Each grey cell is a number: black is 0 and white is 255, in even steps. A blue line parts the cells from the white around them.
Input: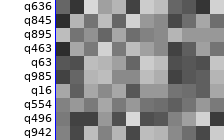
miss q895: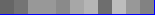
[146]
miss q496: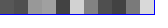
[59]
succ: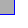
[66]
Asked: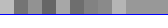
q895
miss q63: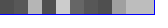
[197]

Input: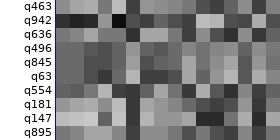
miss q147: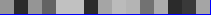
[200]
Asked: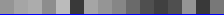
q181
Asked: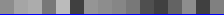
q463
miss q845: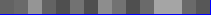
[157]
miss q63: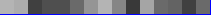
[87]
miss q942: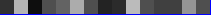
[72]
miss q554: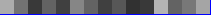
[93]

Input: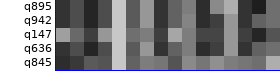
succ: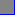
[45]
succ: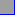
[105]

